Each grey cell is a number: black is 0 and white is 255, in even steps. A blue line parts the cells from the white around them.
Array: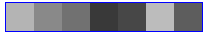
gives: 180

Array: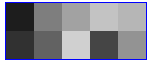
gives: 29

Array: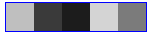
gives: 191

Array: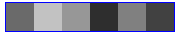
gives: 106

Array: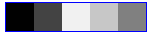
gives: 1

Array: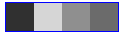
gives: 48

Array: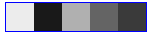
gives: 236
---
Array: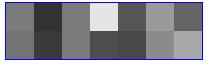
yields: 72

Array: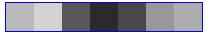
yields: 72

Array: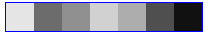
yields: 173

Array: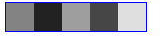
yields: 158

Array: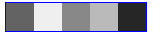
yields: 136

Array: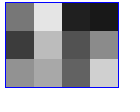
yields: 168

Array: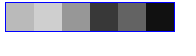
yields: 56

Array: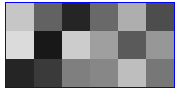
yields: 135

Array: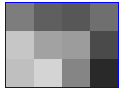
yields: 212
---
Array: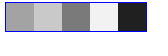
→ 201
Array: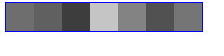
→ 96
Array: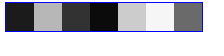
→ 183
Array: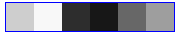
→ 248
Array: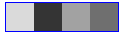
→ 52
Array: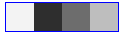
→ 46
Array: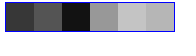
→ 84
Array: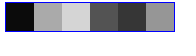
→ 170
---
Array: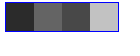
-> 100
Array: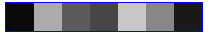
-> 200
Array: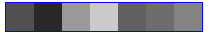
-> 96
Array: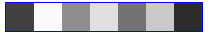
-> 115
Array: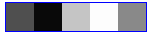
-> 197
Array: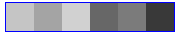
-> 103
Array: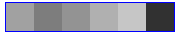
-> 176
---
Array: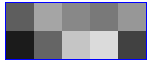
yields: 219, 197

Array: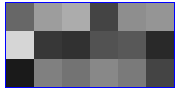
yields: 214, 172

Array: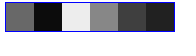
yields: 237, 135

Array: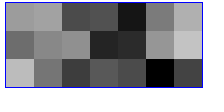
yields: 195, 188

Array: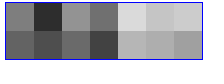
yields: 218, 204

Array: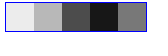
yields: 236, 184
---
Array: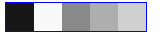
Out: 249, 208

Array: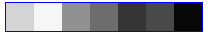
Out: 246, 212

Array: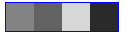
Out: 215, 131

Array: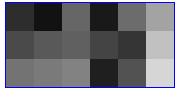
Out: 214, 193

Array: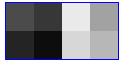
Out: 234, 215

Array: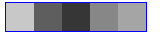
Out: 200, 165

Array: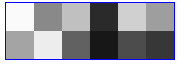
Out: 250, 237

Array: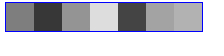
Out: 221, 178

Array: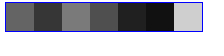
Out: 207, 122
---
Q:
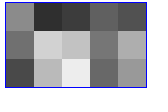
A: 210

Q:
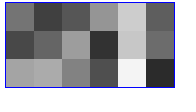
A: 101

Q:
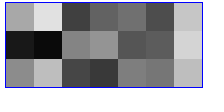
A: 10

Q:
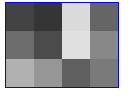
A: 75

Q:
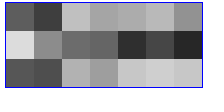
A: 140

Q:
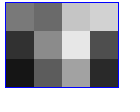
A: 139

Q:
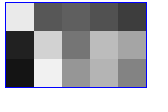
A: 210

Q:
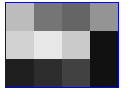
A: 231

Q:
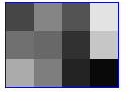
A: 104

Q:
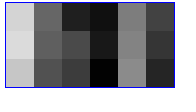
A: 95
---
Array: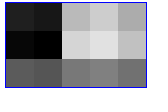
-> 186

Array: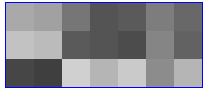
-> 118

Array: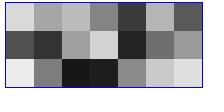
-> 187

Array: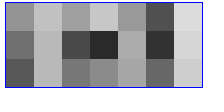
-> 160

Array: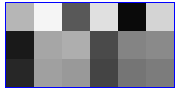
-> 88

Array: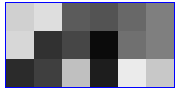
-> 91

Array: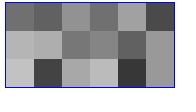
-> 146

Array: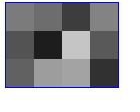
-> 61
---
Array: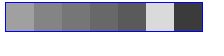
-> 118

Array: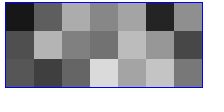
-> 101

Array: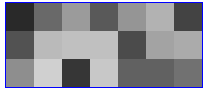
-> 54

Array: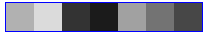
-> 51

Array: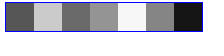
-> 106

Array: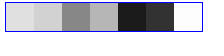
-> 135

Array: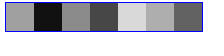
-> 139
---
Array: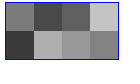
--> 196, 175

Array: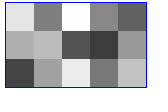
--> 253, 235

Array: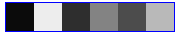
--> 237, 185

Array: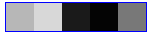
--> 216, 183

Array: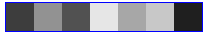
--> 230, 200

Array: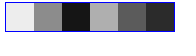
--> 237, 175
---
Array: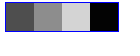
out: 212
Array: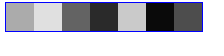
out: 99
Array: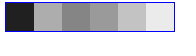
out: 133
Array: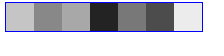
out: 168
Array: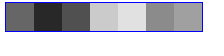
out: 80
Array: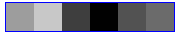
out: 62
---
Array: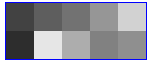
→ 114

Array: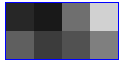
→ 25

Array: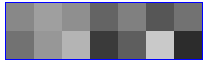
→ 128

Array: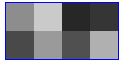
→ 202

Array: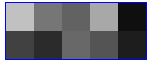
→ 98

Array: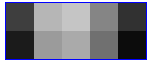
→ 197
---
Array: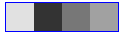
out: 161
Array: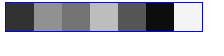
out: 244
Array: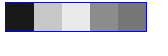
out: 118
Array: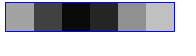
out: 192
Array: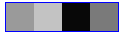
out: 122
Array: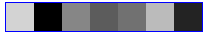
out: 35
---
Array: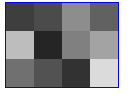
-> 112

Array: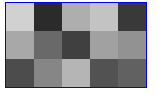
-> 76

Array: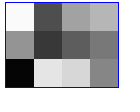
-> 5

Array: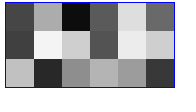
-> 193

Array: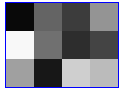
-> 160

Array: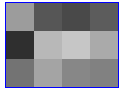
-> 115

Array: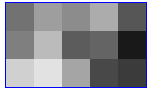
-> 208
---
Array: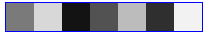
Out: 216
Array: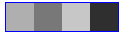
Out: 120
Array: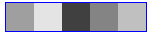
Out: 228
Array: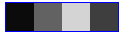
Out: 98
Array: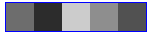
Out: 44
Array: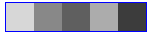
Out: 136
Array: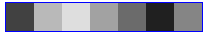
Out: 185
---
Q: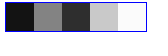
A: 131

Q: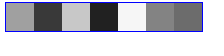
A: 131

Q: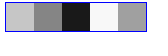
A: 160

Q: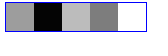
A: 157

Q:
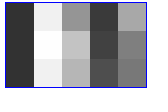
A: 127

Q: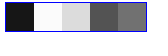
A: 113

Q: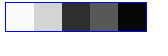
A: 88

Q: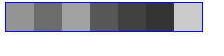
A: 108

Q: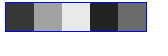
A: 107
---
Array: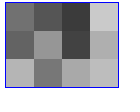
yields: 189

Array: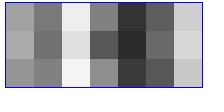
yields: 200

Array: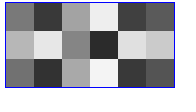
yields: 84

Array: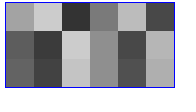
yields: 175

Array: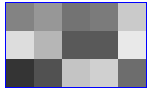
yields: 109

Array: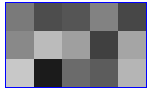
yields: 181

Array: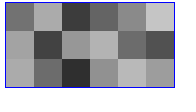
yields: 157

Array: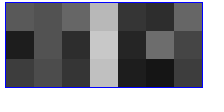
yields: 61

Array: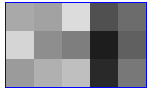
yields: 120

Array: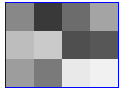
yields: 241
